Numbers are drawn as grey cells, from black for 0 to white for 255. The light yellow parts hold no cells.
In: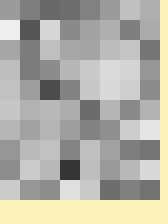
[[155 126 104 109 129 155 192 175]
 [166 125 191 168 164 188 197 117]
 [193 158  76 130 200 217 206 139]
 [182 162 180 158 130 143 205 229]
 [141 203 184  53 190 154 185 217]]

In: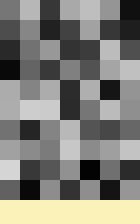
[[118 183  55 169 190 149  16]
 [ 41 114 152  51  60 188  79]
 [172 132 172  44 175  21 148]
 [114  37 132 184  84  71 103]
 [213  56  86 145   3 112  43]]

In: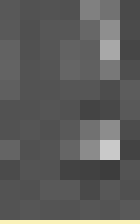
[[ 88  82  83  81 128 114  74]
 [ 98  81  86  98  95 168  70]
 [ 95  83  83  86  86  77  92]
 [ 82  85  81  89 113 140  76]
 [ 75  84  83  67  65  61  83]
 [ 83  86  84  83  86  84  89]]

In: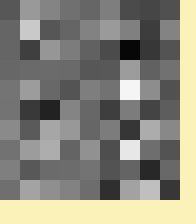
[[ 87 153 132 112 102 126  75  70  80]
 [101  63 150 124  97  75   7  55  83]
 [116 156 104  84 126 114 245 141  81]
 [138  90 166 152 102 124  54 172 136]
 [127  88 107 108 115  83 100  40 104]]

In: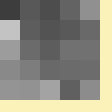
[[ 61  88  77  99 144]
 [156 107  93 113 113]
 [148 146 163  96 140]]

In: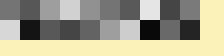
[[116  87 158 209 145 116  89 229  69 122]]

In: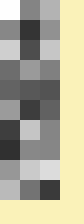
[[254 132 179]
 [207  77 198]
 [ 99  88  83]
 [ 62 197 133]
 [151 202 220]]

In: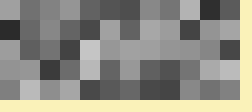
[[160 113 130 149  98  84  78 136 117 179  47  91]
 [157  95 115  67 197 151 161 159 149 146 134  71]
 [127 186 142 166  73  89 103  73  69 136 114 129]]

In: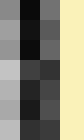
[[137  10 114]
 [149  12 102]
 [179  36  69]
 [188  49  59]]
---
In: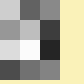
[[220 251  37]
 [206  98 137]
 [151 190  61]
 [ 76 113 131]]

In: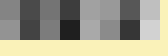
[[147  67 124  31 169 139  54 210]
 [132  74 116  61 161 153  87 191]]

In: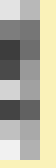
[[241 177]
 [227 184]
 [211 161]
 [192 169]
 [125 118]
 [ 74 153]
 [ 68  97]
 [ 61 110]]

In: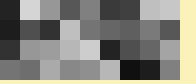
[[116 110 170 136 143 183  16  29 128]
 [ 50 151 157 183 205  35  79 102 164]
 [ 35 213 151  87 128  58  64 191 199]
 [ 29  79  50 191 116 102  95 122  87]]

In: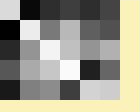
[[218   9  46  62  46  68]
 [ 87 170 198 250  32 102]
 [ 40 148 243 192 148 177]
 [ 25 128 140  62 211 205]
 [  1 236 121 184  95  81]]

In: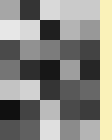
[[231 217  31 180 152]
 [195 210  52  88 103]
 [166  52 217 202 202]
 [117  45  23 158  38]
 [ 82  96 223 139 180]
 [ 74 145 124  88  67]
 [ 16  67 187  74  60]]

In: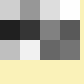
[[207 151 221 254]
 [191 241 103 116]
 [ 32  53 129  89]]

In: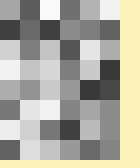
[[242 195 215 126 202  57]
 [236 208 119  64 187 140]
 [208 126 195  85 229 173]
 [173 146 202 153  57  71]
 [166  92 250 112 179 242]
 [119 229 242 132 166 140]
 [ 98 221 195 153 105 132]
 [ 64 105  64 140 126  98]]
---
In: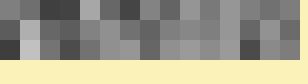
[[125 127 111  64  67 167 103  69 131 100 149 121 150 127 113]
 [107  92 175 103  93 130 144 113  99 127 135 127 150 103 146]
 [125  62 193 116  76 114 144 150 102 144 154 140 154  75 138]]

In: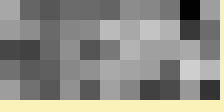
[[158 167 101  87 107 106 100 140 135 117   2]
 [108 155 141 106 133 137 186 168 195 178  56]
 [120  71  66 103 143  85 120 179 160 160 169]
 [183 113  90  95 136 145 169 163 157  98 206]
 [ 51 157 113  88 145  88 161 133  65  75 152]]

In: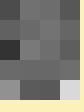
[[ 87  76 113 109]
 [102  97 106 115]
 [ 94  51 121 110]
 [110 106 104 104]
 [217 145  91  89]]

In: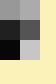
[[171 152]
 [ 84  32]
 [198   7]]

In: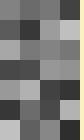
[[ 66 130 107 119]
 [191  91  56 156]
 [119 167 121 131]
 [146  72  76 151]
 [ 53 153 177  66]
 [179  55 108  73]
 [ 46 193  96 135]]

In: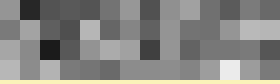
[[105 149  39  83  89  84 115 151  81 144 161 112  91 123]
 [182 122 163  95  79 182 102 133  97 148 115 113 149 185]
 [ 86 166 138  27  88 147 171 161  64 149  99 119 119 122]
 [122 183 140 179 122 117 106 140 140 141 132 157 235 156]]
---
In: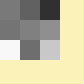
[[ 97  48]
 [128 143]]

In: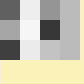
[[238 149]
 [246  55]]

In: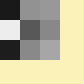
[[146 152]
 [ 88 136]]

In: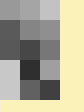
[[165 194]
 [133 143]]

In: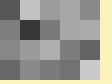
[[194 156]
 [ 55 121]]

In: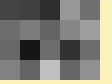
[[ 64  46]
 [124 100]]

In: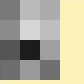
[[186 172]
 [214 190]]
